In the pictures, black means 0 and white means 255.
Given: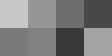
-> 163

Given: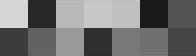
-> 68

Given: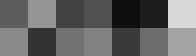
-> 164

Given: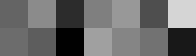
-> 24

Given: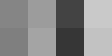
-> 194

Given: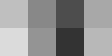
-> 184

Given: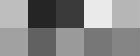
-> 133

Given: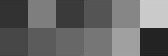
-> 35
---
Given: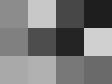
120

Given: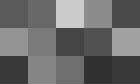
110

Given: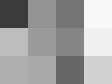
102

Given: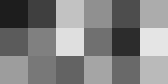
99

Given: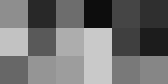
157

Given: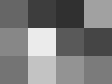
147

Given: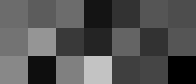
128
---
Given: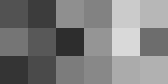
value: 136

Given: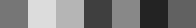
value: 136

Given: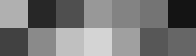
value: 160

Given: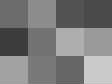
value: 121

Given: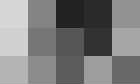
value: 92

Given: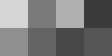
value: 100

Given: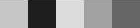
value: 220

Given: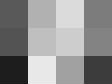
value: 232
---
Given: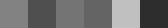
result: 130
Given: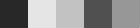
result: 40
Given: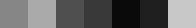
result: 134
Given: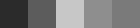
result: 43
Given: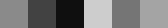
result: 138
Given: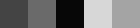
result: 68
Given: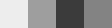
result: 237
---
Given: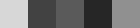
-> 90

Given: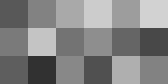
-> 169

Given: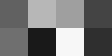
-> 159

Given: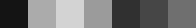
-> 211

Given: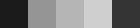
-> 181

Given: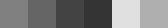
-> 67

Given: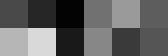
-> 3

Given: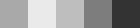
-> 190
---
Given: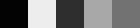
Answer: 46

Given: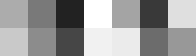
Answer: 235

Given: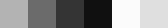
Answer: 16

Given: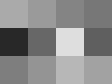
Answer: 148

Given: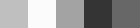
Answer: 163

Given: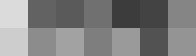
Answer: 154

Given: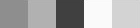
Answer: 64

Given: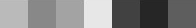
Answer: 65

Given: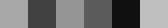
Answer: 92
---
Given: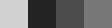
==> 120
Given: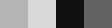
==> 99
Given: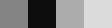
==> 219
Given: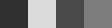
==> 125
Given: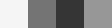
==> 151
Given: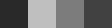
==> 65
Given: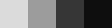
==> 14
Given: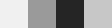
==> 199
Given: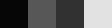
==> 226
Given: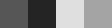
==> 164
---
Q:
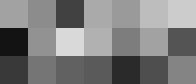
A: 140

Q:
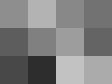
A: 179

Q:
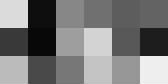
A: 14

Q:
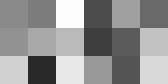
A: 124

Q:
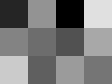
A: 147

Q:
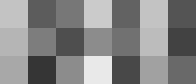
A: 92

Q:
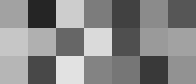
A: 37

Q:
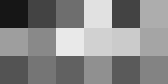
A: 67
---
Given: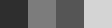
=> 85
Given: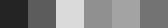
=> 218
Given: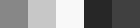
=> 248
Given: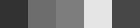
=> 125
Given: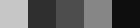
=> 77
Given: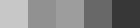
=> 157
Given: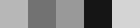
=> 153
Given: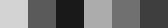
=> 25
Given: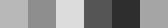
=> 220
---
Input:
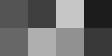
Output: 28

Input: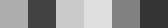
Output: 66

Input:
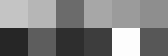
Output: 93

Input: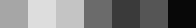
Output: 196

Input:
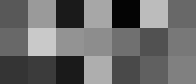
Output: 26

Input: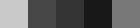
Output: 201
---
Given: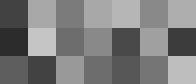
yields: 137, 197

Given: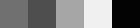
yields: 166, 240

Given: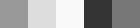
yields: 249, 249

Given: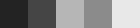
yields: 182, 232

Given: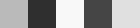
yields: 248, 248

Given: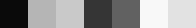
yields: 53, 248

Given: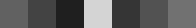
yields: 212, 212
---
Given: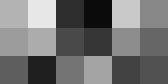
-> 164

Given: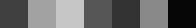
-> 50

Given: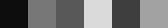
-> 218

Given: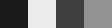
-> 236

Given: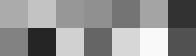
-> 215

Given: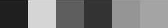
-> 51
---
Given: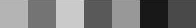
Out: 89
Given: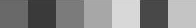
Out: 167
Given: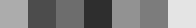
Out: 46
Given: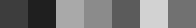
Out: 139
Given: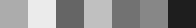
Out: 192
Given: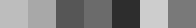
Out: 107
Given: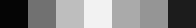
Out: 242
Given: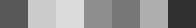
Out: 142
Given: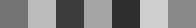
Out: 164
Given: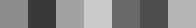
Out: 201
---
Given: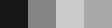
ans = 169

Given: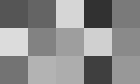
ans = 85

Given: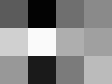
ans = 91

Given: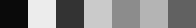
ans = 97

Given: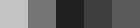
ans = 89

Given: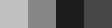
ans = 135

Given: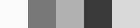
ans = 177

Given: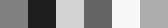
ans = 129
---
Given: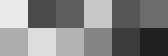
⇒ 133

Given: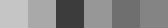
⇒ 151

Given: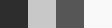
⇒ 200

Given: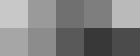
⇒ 89

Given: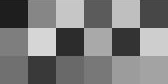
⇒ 120

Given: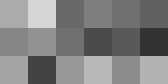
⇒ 184
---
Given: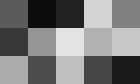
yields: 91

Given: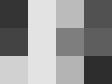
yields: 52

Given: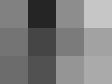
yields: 129

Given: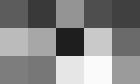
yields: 92

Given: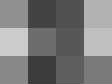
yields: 144

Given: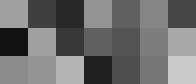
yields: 160

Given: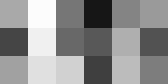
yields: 169
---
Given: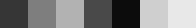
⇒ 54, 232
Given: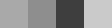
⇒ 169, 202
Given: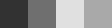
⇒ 50, 169
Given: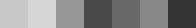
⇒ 200, 52
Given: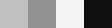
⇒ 192, 15
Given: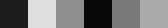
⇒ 28, 170
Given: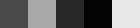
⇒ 74, 231
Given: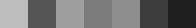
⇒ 189, 31
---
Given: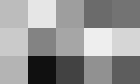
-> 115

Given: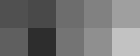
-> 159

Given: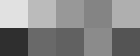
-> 175

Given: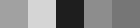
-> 118

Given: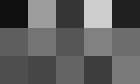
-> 32

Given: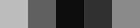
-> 137

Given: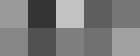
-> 119
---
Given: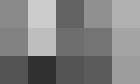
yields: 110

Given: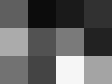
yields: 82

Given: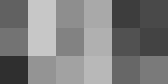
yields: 176

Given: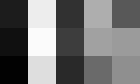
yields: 61

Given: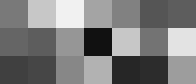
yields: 199

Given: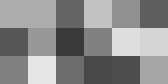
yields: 129
